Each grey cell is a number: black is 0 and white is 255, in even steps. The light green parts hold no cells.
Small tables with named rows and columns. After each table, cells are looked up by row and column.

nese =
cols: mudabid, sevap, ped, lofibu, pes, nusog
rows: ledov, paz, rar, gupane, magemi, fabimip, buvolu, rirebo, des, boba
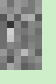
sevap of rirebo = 111
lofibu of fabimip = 105
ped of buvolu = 124
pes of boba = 112
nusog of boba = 127
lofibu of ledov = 141
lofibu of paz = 118
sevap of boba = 166
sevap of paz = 137
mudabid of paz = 147
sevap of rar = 154
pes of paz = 121
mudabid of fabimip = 111
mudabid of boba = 114
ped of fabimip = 135

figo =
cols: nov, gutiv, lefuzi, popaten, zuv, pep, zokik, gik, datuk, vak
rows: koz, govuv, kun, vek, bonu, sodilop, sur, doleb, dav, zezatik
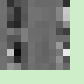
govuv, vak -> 200
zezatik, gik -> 102
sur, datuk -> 153
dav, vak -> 81
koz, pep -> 105
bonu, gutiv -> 122
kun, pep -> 115
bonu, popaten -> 125
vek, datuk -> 95

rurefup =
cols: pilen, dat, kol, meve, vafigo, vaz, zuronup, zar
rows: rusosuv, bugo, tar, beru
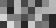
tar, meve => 79
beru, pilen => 57
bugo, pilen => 154
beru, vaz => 112
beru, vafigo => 202
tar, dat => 128
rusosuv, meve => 72
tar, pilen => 214
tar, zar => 37
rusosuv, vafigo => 145
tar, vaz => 191
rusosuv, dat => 64
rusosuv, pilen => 111
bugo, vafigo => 68
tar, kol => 124
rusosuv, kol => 182
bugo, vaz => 172
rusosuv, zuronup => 138
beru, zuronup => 122
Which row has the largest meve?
bugo

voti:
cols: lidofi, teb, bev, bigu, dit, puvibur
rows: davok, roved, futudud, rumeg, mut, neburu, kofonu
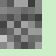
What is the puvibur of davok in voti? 135
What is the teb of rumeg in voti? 153
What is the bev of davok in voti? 163
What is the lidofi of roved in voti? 135
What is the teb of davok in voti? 87
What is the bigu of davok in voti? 163

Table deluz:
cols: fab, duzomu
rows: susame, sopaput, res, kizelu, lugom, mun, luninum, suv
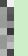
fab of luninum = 150
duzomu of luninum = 188
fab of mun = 150
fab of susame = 74
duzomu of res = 83
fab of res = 154
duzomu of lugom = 56
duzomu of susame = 241

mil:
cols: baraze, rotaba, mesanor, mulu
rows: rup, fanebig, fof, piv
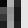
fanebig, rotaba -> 146
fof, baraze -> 56
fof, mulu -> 229
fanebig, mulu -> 229
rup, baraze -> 5
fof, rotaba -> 153
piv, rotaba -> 165
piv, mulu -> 229
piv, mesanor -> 33
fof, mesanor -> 26
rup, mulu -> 229
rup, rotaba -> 177
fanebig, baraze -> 79
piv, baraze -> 30

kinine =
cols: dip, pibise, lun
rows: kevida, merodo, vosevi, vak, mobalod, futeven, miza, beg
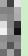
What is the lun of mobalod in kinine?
18
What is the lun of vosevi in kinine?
171
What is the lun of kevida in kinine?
229
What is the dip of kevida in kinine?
166
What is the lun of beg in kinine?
89
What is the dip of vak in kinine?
222
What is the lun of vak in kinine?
51
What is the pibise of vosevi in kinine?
135
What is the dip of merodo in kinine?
130
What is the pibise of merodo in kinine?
128
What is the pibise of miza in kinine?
85
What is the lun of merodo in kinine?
175
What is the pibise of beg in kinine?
165
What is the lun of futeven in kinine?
132
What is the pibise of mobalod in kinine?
145
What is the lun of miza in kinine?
142
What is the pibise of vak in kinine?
133
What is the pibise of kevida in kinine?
65

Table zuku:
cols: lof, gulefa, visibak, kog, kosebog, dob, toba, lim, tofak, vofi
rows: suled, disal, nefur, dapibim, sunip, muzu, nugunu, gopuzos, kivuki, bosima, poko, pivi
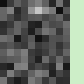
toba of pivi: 56
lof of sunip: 50
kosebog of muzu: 88
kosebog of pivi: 121
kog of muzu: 63
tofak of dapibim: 79
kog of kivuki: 118
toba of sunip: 116
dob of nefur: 91
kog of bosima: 130
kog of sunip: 67
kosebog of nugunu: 97

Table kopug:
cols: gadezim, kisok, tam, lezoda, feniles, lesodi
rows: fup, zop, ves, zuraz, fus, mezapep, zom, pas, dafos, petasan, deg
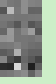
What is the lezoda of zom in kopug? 118
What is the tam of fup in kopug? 116
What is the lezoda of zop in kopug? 142
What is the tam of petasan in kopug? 215
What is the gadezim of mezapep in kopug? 147
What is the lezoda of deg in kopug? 139
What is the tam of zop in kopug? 120
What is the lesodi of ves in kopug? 120
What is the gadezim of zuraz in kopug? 116
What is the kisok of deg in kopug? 121
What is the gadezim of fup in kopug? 136
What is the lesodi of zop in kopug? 101
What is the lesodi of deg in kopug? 135
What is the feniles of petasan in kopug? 31
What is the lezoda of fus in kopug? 134
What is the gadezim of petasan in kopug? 44
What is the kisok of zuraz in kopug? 106
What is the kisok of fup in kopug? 120
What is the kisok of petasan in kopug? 40

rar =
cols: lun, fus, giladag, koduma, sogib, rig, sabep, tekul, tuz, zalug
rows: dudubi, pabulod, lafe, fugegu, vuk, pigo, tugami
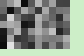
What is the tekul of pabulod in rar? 96
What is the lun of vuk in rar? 26
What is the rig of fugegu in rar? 168
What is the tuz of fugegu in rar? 79
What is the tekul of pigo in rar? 121
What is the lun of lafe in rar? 64
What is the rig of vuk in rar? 177
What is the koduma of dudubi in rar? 13
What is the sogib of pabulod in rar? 120
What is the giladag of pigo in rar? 54
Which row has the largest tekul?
vuk

